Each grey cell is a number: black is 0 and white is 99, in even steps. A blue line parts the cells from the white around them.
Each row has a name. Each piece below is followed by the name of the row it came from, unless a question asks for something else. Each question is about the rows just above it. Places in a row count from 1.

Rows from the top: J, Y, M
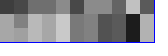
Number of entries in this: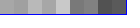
9
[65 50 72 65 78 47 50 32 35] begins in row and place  Y, 1

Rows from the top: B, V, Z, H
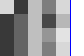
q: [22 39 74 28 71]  V
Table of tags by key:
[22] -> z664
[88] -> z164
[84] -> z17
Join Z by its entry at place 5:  z164
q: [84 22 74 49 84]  B
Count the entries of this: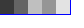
5
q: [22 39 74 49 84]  H
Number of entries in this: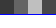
4

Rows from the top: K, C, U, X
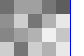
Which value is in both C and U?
[69]
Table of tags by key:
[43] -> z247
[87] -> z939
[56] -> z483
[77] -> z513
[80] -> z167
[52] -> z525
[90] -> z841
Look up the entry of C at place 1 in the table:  z483
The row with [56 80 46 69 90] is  C
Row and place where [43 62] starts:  K, 1
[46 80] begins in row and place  X, 2
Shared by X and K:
[46]

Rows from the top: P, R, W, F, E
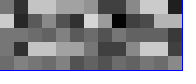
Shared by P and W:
[46]
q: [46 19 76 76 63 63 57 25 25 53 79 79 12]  P
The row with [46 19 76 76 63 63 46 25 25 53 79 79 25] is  F
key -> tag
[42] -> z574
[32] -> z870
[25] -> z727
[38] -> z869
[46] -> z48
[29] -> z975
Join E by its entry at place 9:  z574

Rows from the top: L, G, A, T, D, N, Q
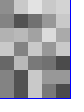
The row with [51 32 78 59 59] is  N
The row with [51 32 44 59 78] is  G
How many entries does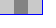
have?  3
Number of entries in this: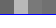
4
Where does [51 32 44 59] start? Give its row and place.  G, 1

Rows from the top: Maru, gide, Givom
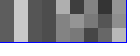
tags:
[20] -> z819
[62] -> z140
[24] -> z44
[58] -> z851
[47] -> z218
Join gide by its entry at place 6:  z851
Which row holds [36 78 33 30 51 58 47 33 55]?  gide

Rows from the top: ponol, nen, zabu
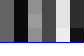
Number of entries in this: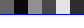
6
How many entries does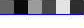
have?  6
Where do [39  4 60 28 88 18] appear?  nen
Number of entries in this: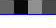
4

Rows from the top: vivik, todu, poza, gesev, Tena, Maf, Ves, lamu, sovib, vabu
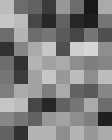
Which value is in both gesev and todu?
[77]
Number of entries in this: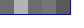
5
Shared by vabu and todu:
[38]
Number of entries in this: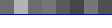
8
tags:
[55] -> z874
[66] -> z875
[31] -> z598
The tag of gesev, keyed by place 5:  z598
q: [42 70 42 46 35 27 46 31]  poza
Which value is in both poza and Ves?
[35]

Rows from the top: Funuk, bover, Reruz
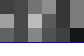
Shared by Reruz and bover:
[28]
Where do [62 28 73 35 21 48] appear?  bover
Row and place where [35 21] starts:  bover, 4
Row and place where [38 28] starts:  Reruz, 1
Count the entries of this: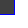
1
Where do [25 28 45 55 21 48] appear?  Funuk
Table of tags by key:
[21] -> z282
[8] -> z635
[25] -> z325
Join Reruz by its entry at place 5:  z325

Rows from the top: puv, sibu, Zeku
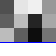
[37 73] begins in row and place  sibu, 1
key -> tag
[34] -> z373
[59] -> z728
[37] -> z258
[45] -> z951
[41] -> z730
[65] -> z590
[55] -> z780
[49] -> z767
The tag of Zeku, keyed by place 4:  z951
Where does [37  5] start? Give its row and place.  Zeku, 2

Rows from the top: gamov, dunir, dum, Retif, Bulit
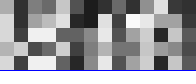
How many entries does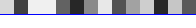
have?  14
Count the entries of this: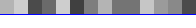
14
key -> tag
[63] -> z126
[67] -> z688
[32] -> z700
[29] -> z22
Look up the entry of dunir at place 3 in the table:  z126

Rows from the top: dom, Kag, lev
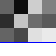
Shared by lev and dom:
[39]
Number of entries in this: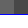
2

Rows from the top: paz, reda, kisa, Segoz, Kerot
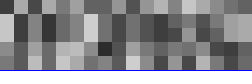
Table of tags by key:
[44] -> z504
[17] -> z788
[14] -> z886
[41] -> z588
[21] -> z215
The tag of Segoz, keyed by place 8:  z788
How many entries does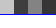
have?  4
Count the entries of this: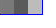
3

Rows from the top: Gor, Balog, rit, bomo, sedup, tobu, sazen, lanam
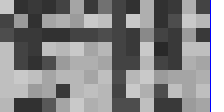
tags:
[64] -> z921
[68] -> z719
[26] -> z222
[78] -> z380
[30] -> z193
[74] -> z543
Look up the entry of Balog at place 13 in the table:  z193
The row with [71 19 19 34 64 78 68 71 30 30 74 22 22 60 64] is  lanam
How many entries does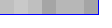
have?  7
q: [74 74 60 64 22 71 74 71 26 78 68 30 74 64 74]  sazen

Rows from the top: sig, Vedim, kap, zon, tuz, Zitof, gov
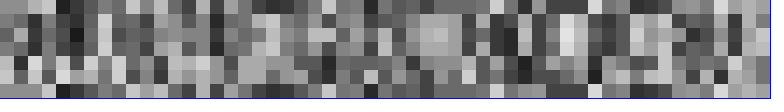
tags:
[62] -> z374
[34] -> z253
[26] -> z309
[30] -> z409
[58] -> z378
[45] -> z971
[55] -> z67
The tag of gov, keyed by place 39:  z378
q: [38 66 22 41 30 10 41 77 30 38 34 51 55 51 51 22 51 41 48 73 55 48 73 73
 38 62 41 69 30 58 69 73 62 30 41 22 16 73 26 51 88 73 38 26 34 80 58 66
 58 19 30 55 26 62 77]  kap
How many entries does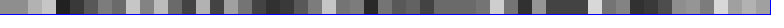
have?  55

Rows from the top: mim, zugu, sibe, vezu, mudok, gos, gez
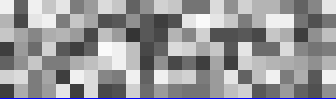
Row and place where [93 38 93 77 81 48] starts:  gos, 10
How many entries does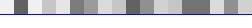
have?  18
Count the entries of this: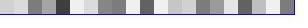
21

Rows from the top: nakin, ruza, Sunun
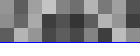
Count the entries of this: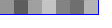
7
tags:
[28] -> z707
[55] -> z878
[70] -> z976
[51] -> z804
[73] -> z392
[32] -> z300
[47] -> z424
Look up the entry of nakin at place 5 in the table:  z804
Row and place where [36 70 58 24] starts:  ruza, 7
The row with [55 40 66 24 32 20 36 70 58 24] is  ruza

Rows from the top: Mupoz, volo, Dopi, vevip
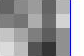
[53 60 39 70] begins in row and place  Mupoz, 2
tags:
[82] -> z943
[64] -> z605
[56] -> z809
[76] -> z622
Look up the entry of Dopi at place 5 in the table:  z809
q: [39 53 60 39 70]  Mupoz

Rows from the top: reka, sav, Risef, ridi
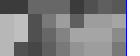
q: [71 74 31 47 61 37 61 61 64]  sav
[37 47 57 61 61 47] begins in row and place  ridi, 4
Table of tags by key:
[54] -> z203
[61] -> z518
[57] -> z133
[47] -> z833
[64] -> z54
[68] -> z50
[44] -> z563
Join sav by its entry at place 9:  z54
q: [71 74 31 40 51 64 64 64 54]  Risef

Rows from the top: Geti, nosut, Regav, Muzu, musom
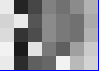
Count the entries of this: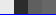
4
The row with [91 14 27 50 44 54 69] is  Geti
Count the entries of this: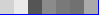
7
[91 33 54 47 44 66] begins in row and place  nosut, 2
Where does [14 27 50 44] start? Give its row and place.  Geti, 2
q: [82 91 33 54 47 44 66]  nosut
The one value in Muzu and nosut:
[47]

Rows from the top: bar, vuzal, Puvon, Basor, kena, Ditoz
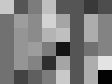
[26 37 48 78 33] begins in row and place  Ditoz, 2
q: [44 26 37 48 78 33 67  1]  Ditoz
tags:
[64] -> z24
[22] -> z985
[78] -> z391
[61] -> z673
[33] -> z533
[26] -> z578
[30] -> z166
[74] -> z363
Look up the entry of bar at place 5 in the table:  z533
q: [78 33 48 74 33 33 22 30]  bar

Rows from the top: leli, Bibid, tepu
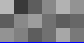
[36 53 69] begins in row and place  leli, 3
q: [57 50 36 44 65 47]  tepu
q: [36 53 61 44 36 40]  Bibid
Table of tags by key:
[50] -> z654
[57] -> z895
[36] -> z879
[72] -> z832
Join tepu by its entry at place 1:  z895
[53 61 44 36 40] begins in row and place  Bibid, 2

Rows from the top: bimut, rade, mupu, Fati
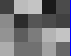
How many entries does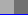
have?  2
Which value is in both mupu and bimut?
[76]
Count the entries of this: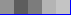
5
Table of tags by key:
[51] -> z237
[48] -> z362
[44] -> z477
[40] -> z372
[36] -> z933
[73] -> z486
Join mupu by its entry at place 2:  z933
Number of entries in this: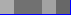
5
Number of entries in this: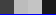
4

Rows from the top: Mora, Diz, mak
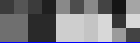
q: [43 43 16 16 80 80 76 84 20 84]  Diz
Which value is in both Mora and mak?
[26]

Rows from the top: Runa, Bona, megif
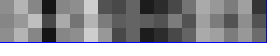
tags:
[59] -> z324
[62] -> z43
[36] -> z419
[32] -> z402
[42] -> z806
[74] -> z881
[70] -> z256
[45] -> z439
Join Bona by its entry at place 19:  z402
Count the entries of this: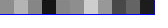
11
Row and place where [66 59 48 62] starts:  Runa, 15
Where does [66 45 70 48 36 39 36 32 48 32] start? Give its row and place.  Bona, 5
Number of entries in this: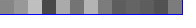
13
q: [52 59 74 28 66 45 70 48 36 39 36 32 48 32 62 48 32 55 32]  Bona
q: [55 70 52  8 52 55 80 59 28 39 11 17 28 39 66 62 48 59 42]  megif

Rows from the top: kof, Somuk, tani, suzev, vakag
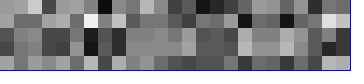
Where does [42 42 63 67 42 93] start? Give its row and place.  Somuk, 2
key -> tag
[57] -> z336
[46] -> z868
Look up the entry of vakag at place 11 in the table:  z336
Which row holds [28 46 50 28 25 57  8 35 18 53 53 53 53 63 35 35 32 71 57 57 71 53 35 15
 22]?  suzev
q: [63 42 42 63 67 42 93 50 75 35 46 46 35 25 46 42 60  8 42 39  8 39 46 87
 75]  Somuk
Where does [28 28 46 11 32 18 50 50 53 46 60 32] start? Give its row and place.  tani, 4

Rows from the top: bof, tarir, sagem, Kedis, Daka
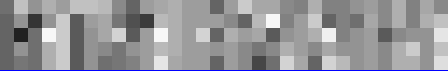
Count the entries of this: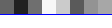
8
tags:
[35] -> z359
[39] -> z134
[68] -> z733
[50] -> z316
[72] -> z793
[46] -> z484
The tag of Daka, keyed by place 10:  z316
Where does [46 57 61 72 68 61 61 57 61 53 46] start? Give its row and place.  Kedis, 9
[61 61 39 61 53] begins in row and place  Daka, 14
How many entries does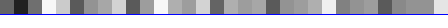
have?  32
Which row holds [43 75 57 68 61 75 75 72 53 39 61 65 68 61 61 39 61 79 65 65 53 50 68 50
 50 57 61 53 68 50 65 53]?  bof
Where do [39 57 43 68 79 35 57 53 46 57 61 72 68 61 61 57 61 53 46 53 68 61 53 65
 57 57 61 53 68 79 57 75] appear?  Kedis

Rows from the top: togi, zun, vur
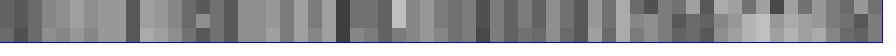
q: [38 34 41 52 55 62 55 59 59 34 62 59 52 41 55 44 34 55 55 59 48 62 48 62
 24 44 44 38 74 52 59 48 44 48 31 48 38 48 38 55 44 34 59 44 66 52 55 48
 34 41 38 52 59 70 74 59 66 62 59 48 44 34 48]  zun
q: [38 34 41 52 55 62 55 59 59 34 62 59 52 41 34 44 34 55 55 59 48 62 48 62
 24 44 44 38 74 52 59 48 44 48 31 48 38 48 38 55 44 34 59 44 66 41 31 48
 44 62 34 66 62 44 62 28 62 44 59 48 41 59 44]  togi
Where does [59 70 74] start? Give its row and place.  zun, 53
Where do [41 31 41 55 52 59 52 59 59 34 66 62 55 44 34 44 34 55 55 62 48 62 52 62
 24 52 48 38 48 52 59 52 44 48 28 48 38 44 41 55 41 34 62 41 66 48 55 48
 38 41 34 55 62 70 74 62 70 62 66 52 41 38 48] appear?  vur

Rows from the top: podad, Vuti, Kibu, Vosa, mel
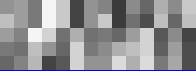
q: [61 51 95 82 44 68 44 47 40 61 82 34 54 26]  Kibu
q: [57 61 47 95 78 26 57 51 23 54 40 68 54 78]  podad
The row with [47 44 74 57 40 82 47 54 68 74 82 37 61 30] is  Vosa
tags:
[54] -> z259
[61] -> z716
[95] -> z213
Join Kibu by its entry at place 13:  z259
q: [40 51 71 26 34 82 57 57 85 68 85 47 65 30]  mel

